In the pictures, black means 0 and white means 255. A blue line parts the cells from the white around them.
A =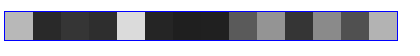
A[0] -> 184
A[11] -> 138
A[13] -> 179
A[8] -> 90
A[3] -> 46

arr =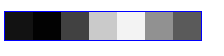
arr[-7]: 18
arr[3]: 202
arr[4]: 243

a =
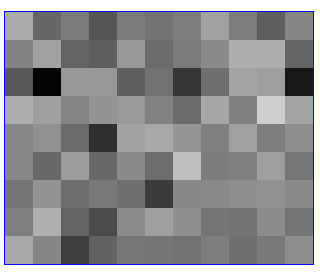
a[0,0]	171
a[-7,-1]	23
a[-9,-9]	123
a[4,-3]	160
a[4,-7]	162
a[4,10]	142
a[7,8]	114
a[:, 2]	[123, 99, 152, 132, 106, 156, 110, 99, 61]
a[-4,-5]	190
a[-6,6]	106
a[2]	[88, 5, 152, 152, 96, 113, 54, 111, 164, 158, 23]
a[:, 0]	[171, 130, 88, 173, 134, 134, 116, 127, 168]
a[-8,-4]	138
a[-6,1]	158
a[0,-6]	114
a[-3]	[116, 148, 110, 120, 112, 59, 136, 137, 142, 144, 137]
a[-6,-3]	129
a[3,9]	206
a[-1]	[168, 133, 61, 98, 118, 117, 113, 126, 112, 121, 142]
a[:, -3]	[125, 174, 164, 129, 160, 127, 142, 114, 112]
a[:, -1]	[132, 101, 23, 163, 142, 118, 137, 117, 142]
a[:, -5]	[125, 123, 54, 106, 150, 190, 136, 143, 113]

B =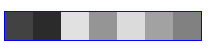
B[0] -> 66
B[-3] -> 219
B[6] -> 129
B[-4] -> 149

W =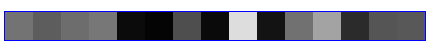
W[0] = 115
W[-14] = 93
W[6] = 78
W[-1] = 88
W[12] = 43

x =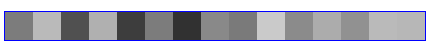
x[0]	124
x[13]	186
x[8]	122
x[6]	49
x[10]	139

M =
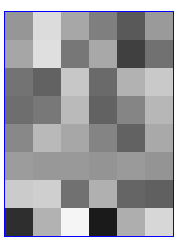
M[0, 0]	150
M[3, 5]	183
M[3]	[110, 120, 186, 98, 133, 183]
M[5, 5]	148
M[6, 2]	113
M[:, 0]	[150, 166, 115, 110, 136, 156, 203, 46]
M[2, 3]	106
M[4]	[136, 185, 167, 132, 98, 169]
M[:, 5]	[154, 113, 201, 183, 169, 148, 96, 215]
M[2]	[115, 98, 199, 106, 178, 201]
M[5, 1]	152
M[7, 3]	26
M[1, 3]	168

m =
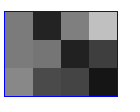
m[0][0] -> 123
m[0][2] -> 127
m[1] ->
[123, 117, 33, 62]

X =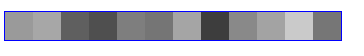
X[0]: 154
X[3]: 79
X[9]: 163

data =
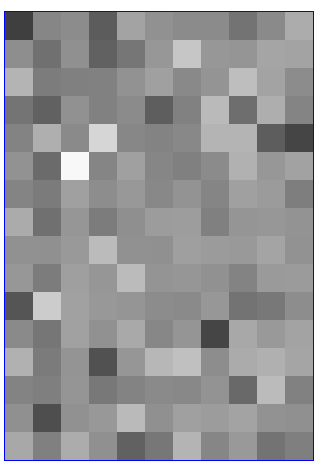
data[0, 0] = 63
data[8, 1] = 144
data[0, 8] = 115
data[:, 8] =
[115, 149, 190, 110, 180, 177, 160, 149, 153, 131, 115, 168, 171, 105, 163, 153]
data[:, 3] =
[92, 97, 129, 129, 214, 133, 141, 124, 187, 150, 152, 145, 81, 120, 152, 144]
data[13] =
[131, 127, 149, 120, 131, 138, 136, 147, 105, 187, 129]
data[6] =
[132, 123, 160, 141, 152, 136, 147, 133, 160, 155, 126]
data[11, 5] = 135
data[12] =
[177, 123, 148, 81, 150, 183, 192, 141, 171, 176, 165]
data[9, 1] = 124
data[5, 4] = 160
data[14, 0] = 144
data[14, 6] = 160
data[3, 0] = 116
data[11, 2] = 161
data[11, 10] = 163
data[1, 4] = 118
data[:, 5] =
[145, 151, 160, 94, 131, 134, 136, 156, 144, 148, 140, 135, 183, 138, 144, 119]
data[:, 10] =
[172, 163, 140, 132, 69, 162, 126, 147, 146, 155, 141, 163, 165, 129, 144, 127]
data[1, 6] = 198
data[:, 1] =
[134, 112, 124, 97, 175, 107, 123, 112, 144, 124, 204, 118, 123, 127, 78, 128]
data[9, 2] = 159
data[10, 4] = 149
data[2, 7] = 148
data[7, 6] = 157
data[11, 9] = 153
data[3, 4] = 139

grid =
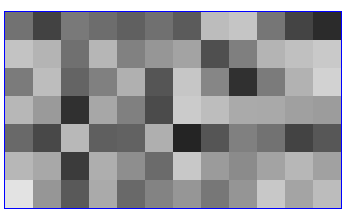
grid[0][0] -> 114
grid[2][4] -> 176
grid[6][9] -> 200
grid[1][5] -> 150
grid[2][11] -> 210
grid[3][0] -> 183
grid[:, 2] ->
[121, 112, 100, 48, 184, 59, 89]
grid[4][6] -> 36
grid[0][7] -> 188
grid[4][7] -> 85
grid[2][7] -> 134
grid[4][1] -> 72
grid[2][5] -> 85
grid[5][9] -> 163
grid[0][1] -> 66
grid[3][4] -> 128
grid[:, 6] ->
[91, 163, 198, 203, 36, 200, 150]
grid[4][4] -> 98
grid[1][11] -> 201
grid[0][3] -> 109
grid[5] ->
[183, 168, 59, 174, 142, 107, 200, 155, 139, 163, 183, 161]
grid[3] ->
[183, 154, 48, 167, 128, 75, 203, 189, 170, 169, 160, 156]
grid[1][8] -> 127
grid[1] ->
[195, 180, 112, 182, 129, 150, 163, 79, 127, 180, 192, 201]
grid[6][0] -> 227
